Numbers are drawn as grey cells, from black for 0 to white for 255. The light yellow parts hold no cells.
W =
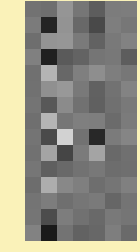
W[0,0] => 114
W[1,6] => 119
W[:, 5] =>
[124, 126, 121, 120, 126, 114, 112, 107, 123, 105, 109, 117, 102, 121, 126]
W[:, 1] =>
[111, 36, 148, 32, 180, 144, 88, 181, 74, 164, 95, 173, 125, 76, 26]
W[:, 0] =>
[114, 123, 110, 128, 112, 113, 116, 111, 116, 113, 118, 109, 116, 117, 130]
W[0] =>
[114, 111, 149, 118, 93, 124, 125]
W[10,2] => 105
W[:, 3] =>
[118, 104, 122, 99, 127, 121, 113, 127, 114, 123, 114, 127, 118, 113, 98]
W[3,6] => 93
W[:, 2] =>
[149, 147, 150, 90, 103, 152, 139, 118, 210, 69, 105, 136, 111, 125, 115]
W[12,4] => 122
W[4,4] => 142
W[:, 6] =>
[125, 119, 130, 93, 119, 131, 121, 123, 133, 112, 111, 128, 116, 117, 106]
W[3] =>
[128, 32, 90, 99, 117, 120, 93]
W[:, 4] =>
[93, 73, 98, 117, 142, 97, 96, 126, 40, 164, 120, 110, 122, 105, 103]
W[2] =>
[110, 148, 150, 122, 98, 121, 130]
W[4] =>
[112, 180, 103, 127, 142, 126, 119]

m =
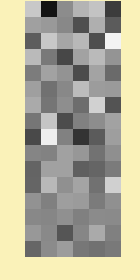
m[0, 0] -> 200
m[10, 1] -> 161
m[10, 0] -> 100
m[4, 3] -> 75
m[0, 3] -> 180
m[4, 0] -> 124
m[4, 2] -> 147
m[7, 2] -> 76
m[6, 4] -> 209
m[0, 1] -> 19
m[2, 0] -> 93
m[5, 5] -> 154
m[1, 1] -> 153
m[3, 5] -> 148
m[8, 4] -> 91
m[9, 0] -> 133
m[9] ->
[133, 130, 161, 151, 114, 143]
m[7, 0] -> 118
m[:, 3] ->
[180, 79, 184, 162, 75, 188, 109, 129, 51, 151, 95, 164, 155, 128, 134, 119]
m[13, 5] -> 138
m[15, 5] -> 121
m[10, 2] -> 161
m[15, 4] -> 113
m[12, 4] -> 123
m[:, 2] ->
[140, 136, 166, 71, 147, 136, 142, 76, 129, 161, 161, 144, 158, 144, 85, 156]
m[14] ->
[152, 137, 85, 134, 170, 128]

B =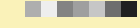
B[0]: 174
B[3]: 159
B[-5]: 131
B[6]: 32

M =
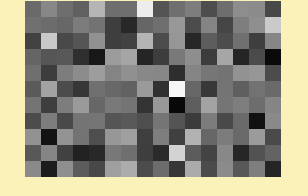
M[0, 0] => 106
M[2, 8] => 76
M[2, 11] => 93
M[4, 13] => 146
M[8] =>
[146, 19, 147, 115, 78, 151, 159, 63, 126, 64, 178, 103, 124, 105, 155, 74]
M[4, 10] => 133
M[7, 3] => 116
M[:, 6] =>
[111, 40, 66, 165, 144, 98, 116, 89, 159, 111, 172]
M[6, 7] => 51
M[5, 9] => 247
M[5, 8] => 49
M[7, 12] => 73
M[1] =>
[112, 108, 103, 124, 115, 62, 40, 102, 111, 152, 76, 132, 69, 126, 143, 202]
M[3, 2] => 88
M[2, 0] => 66
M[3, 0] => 101
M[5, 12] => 116
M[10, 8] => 108
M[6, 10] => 94
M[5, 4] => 112
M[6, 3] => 154
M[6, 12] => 117
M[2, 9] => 150
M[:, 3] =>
[96, 124, 85, 47, 140, 55, 154, 116, 115, 33, 92]
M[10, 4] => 72
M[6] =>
[116, 62, 125, 154, 103, 121, 116, 51, 152, 8, 94, 163, 117, 126, 109, 133]
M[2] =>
[66, 201, 73, 85, 145, 62, 66, 180, 76, 150, 39, 93, 76, 112, 62, 134]
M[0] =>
[106, 135, 110, 96, 181, 110, 111, 237, 84, 111, 125, 77, 110, 141, 139, 72]
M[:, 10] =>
[125, 76, 39, 142, 133, 103, 94, 59, 178, 92, 171]
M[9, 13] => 38
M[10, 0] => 138
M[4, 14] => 150
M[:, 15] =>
[72, 202, 134, 10, 76, 106, 133, 137, 74, 99, 37]

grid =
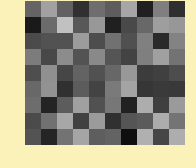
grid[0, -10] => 100
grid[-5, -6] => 81
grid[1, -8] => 193
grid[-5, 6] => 152
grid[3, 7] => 127
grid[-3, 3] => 160
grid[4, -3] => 60
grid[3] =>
[124, 72, 140, 83, 137, 85, 67, 127, 160, 115]
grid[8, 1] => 37
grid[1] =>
[26, 107, 193, 88, 152, 32, 73, 104, 158, 151]
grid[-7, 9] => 131
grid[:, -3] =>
[32, 104, 128, 127, 60, 54, 173, 91, 176]
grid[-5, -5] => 103
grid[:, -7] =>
[48, 88, 156, 83, 99, 92, 160, 65, 165]
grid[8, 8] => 70
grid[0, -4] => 166
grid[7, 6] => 85
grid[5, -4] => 164
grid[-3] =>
[109, 36, 92, 160, 81, 119, 33, 173, 63, 154]
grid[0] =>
[100, 161, 97, 48, 110, 93, 166, 32, 127, 47]
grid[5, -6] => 67
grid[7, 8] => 172
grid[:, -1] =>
[47, 151, 131, 115, 77, 57, 154, 116, 173]

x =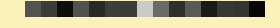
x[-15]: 82
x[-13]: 13
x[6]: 59
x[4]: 40
